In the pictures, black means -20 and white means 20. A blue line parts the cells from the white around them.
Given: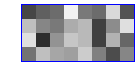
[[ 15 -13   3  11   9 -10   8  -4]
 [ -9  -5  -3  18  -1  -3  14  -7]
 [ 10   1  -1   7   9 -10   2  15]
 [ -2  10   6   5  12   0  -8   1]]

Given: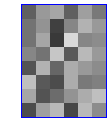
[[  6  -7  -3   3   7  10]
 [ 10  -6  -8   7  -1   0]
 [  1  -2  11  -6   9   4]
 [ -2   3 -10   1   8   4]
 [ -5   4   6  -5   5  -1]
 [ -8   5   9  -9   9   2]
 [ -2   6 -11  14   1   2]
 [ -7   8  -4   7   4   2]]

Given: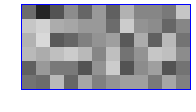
[[ -3 -14  -7   2  -4   4  -5   8   1   1  -1  11]
 [ -2  -3   9  -4   6   0   3   5   5  -1   6   0]
 [ -5   4  -1  -1  -7   3  12  -7   2   5  -7  -2]
 [  9   7  10  12   9   1  10  -2   3  11  10   2]
 [ 11  13   7   6   4   4  -3  12   3   2  -4   1]
 [  8  14  -6  -4   0   3   5  -6   7  -5   9  -2]]

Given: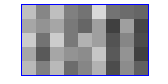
[[  6  -6   6   3   2  11  -6   3 -10]
 [ 12  -2  12  -1   8   5  -7   1  -8]
 [  9   0   9  -3   1   8  -8   2  -5]
 [ 10   1  10   0  -2  14  -2  -3  -4]
 [  6   3   6  -1  -4   5 -10   5  -9]]

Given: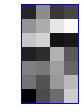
[[-15 -13   8  -6]
 [-20  -8  -3  12]
 [ -2  -7   4   9]
 [  0  -1   5  -4]
 [-14   2 -11  -9]
 [  3   7  16  19]
 [ 11  13 -17 -16]]

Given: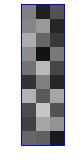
[[  2 -17  -1]
 [  0 -15  -7]
 [  8  -6   6]
 [ -4  -5 -16]
 [  7  -4 -11]
 [-12   0 -14]
 [  1   4 -14]
 [-10   6   3]
 [ -2   9  -9]
 [ -8  11  -7]]

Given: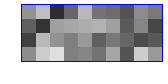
[[ -5 -12   5   6   7   8   5  -6   1  -9]
 [-10   9   3   0   4  -5  -1  -4  -8  -6]
 [  3  10 -13  -4   9  -2  -3  -7   2  -1]
 [  2  12  15   0   1  -2   6  -7  12   4]]

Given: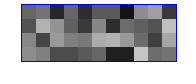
[[  1  -9   4   0  -1   7   8   4  -3 -10   6]
 [ -4  -2 -14  -4 -13  -6  -6 -17   2   5 -11]
 [  2   0  -8  -8  -6  -4 -15 -15  11  -3  -2]
 [ -7   8   3  -5 -11   1 -13  -3  -5  -7  10]]

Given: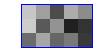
[[ 12  -6   3 -15 -12]
 [ 11   5  -8   7   2]
 [ -3   6  -4  -1 -11]]
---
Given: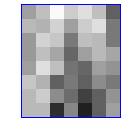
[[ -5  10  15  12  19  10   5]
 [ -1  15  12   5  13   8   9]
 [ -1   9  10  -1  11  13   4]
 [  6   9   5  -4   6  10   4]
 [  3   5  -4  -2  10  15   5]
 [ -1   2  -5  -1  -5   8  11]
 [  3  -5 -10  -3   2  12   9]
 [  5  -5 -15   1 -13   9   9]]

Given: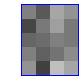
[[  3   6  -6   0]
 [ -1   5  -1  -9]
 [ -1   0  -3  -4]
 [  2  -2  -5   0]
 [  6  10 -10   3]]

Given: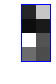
[[ 11 -14]
 [-16 -18]
 [ -7  20]
 [ -8  -3]]

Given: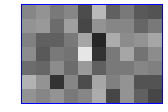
[[ -7  -6  -1  -5   9  -8   1  -1   3   1]
 [ -1  -4   1   1   3  -9   5  -3   4   3]
 [  6   3   2   7 -14   6  -1  -5  -5   0]
 [  2  -2   6  -1 -12  16  -2  -1  -6   2]
 [  0   1  -1  -1  -5   4  -3   2  -4  -3]
 [ -7  -7   3   0   6  -8   1 -12   3   8]
 [ -9  -5   3  -9   7   1  -1   3   1   3]]

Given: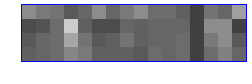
[[  5  -4  -2 -10  -5  -3  -3   2  -1  -4   2  -4  -6  -2  -1   2]
 [-10   2   2 -10  -4  -4  -4  -5  -4  -8  -8  -5  12  -3  -7  -8]
 [ -6   2  -1 -10  -3  -4  -4  -5  -2  -5  -6  -2   6  -3  -4  -6]
 [ -4   0  -3 -10  -3  -4  -3  -6  -5  -5  -5  -1   1  -3  -4  -5]]

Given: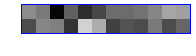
[[  5   6   1  -2  -3  -3  -9 -13  -5 -19  -1   2]
 [ -4  -8  -1  -8  -7 -10   7  13 -12   0   1  -8]]

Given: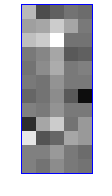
[[ -3  -2  -5  -8   9]
 [ -1   6  12   6   5]
 [ -2  -2  20  12  10]
 [ -5  -6   6   1  -1]
 [  0  -1   7   2  -2]
 [ -1  -1   3  -2  -1]
 [-18  -6   2  -2  -4]
 [ -1  -1   3  -1   0]
 [  4  -2  12   6 -13]
 [  4   6  -4  -7  16]
 [ -3  -1   4   0   0]
 [ -2  -1   2  -2   0]]
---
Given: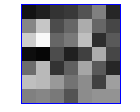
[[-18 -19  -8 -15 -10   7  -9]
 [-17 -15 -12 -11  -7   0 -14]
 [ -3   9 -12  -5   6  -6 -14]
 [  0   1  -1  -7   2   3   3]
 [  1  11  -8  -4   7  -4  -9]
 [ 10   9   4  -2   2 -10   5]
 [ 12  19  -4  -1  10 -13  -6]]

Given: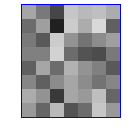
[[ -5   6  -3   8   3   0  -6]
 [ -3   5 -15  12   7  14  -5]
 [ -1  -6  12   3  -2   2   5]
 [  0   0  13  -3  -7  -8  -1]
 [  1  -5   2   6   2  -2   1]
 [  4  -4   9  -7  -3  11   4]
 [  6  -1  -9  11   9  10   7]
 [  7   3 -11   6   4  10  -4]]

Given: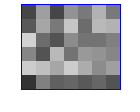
[[-12   0  -5  -4  -6  -4  -7]
 [ -9   5  -9   3  -1   8  -1]
 [ -6   6  -1  11  -3   9   8]
 [  1  -7   9  -2   4   3   1]
 [ 12  10   6  12   7   2   5]
 [ 13  -3  -7   2  -2  -2   0]]

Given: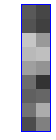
[[ -8   0]
 [ -7 -10]
 [ -6  -9]
 [ -5  -4]
 [ -3 -12]
 [ -2   7]
 [  5   3]
 [  9  10]
 [ 11   4]]

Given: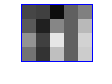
[[ -9 -10 -18  -5   0]
 [ -6 -15   1  -5   9]
 [ -2 -12  10  -5  12]
 [  3 -10  16  -5  13]]

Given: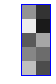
[[ -6   6]
 [  1  -3]
 [  3 -12]
 [ 10  -8]
 [ 17 -16]]
